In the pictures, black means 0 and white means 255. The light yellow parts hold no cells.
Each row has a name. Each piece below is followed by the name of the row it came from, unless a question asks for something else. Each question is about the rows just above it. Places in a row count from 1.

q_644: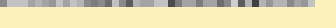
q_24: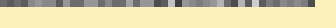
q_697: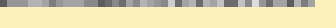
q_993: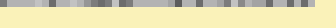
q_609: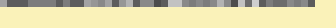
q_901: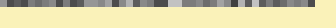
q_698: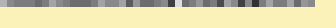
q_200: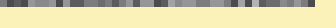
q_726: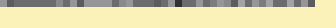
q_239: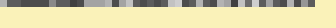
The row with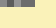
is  q_24
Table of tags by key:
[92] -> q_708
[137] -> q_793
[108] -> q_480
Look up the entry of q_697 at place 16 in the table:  q_480
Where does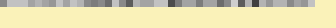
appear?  q_644

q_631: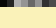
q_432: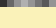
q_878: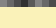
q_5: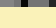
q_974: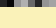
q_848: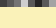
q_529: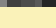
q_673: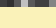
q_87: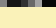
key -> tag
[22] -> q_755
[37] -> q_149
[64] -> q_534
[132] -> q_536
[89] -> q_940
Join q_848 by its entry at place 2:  q_940
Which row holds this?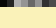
q_631
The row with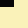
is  q_87
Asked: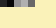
q_974
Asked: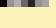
q_974

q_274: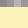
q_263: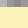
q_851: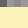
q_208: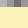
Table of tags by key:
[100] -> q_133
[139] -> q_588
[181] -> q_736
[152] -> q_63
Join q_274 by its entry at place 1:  q_588
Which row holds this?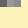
q_851
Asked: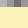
q_208
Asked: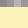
q_274
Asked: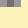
q_208
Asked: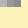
q_263

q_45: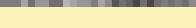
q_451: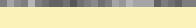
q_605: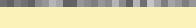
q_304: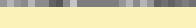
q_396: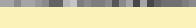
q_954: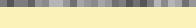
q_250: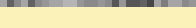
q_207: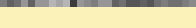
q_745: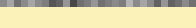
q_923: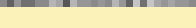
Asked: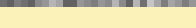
q_605
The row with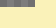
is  q_45
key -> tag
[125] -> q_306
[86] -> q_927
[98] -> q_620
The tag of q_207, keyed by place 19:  q_927
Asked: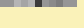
q_207
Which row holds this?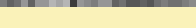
q_207

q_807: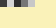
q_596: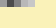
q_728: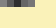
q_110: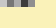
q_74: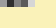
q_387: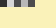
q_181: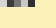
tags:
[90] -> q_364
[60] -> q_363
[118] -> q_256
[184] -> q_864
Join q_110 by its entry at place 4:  q_363
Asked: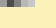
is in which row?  q_596
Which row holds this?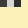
q_807
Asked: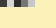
q_807
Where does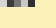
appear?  q_181
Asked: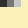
q_807

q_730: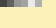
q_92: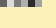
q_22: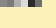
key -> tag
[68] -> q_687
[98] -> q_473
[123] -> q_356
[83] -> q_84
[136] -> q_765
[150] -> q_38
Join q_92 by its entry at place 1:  q_473
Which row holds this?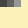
q_730
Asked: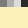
q_22
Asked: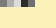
q_22
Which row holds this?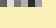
q_92

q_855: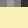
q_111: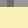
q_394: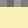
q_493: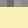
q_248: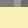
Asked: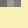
q_394
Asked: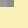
q_493
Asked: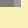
q_248

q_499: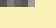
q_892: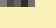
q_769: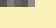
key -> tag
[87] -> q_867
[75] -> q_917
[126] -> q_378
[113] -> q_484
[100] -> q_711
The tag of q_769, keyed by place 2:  q_378
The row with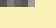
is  q_499

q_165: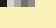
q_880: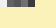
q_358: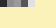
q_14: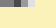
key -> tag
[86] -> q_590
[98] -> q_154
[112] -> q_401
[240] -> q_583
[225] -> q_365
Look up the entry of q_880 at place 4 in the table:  q_401
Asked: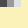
q_14
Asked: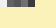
q_880
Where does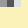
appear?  q_358
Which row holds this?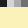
q_165

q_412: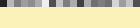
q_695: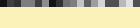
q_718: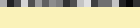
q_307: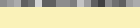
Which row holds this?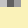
q_695
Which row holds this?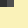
q_718
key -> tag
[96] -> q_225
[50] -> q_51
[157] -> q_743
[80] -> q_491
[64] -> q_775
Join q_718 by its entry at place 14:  q_775
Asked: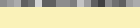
q_307
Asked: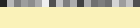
q_412

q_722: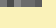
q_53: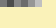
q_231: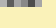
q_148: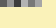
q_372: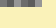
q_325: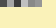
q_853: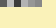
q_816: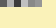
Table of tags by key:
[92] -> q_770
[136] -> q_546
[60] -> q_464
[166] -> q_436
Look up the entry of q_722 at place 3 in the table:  q_546
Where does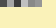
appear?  q_325
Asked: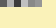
q_816

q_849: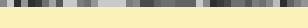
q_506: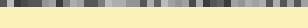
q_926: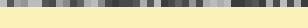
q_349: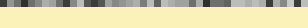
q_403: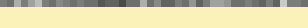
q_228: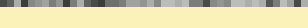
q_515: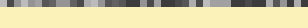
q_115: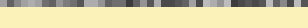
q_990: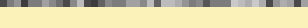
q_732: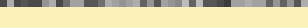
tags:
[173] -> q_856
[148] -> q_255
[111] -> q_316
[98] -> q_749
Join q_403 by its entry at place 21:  q_856
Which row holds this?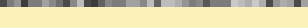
q_990

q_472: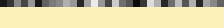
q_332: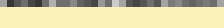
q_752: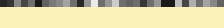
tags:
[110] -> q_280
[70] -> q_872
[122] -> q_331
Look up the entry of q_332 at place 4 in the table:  q_280
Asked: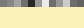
q_752
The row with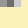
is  q_332

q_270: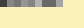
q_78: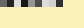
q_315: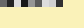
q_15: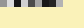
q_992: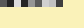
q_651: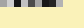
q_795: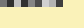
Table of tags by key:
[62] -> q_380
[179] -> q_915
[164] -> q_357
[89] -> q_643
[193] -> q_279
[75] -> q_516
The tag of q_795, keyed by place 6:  q_516
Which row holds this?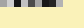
q_651

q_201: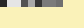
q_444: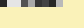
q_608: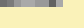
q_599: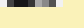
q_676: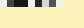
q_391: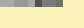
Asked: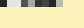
q_444
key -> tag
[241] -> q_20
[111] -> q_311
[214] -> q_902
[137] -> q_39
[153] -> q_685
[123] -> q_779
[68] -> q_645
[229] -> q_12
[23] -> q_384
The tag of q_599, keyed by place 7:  q_39
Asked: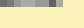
q_608
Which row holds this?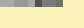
q_391
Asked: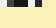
q_676

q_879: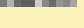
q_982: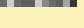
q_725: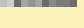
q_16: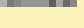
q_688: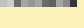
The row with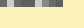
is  q_982
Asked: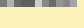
q_879
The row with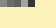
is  q_982
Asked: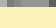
q_16
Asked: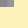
q_16

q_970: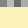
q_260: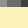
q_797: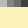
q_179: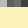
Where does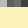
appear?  q_179
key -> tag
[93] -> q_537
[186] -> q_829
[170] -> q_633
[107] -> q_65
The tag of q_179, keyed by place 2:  q_537
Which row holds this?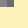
q_797
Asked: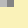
q_797

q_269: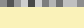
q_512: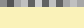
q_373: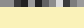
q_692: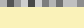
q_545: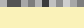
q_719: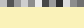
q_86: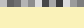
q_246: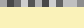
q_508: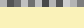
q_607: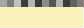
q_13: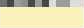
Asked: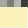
q_545
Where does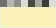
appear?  q_86
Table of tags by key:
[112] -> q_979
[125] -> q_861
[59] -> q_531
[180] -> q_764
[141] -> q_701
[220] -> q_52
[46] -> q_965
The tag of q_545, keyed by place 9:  q_701

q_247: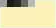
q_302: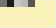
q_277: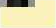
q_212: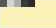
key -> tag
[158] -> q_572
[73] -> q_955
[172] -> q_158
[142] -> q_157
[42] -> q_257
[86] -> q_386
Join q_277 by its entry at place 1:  q_572
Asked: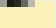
q_247

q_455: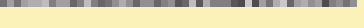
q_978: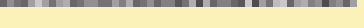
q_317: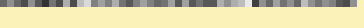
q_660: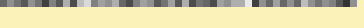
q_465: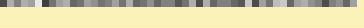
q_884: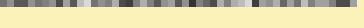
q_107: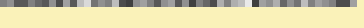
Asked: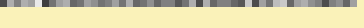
q_465
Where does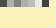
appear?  q_107
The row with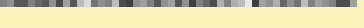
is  q_107

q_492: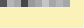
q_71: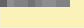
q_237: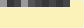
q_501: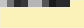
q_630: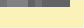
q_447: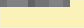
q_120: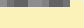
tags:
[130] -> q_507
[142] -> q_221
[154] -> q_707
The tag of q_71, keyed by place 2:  q_221
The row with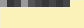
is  q_237
